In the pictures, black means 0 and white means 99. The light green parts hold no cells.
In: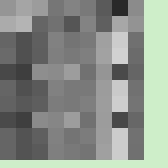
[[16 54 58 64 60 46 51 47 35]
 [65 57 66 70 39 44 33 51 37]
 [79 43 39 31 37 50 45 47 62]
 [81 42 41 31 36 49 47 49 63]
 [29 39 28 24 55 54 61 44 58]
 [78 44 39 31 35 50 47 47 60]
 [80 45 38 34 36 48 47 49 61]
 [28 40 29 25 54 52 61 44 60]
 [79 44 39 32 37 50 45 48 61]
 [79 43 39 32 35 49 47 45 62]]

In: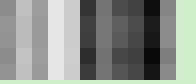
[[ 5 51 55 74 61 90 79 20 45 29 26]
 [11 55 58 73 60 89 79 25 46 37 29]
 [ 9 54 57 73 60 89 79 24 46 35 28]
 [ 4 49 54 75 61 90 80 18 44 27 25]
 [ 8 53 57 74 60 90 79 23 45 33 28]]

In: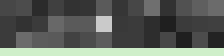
[[37 42 28 30 16 25 19 20 35 21 28 43 19 32]
 [24 25 23 19 23 40 35 35 78 22 23 18 12 23]
 [30 14 23 41 36 34 26 30 36 23 23 18 28 12]]

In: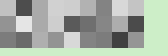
[[84 76 75 30 66 81 80 69 51]
 [67 29 57 89 66 80 35 43 52]
 [25 58 48 41 68 57 84 51 48]]

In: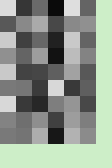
[[86 39 85 21 41  4]
 [53 56 34 53 66 28]
 [78 39 79 25 40 13]
 [73 51 56 39 61  7]
 [63 34 78 26 27 37]
 [22 37 47 46 23 84]
 [58 28 84 22 15 49]
 [61 49 51 43 55 25]
 [69 54 47 45 67  9]]

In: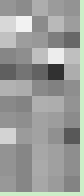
[[60 57 58 54 67]
 [72 61 84 94 54]
 [49 40 75 61 59]
 [92 74 52 55 74]
 [19 67 37 45 38]
 [50 55 69 67 53]
 [67 57 53 51 68]
 [61 54 57 55 63]
 [56 34 82 60 63]
 [62 55 57 52 65]
 [62 55 57 52 66]
 [60 51 59 52 65]]
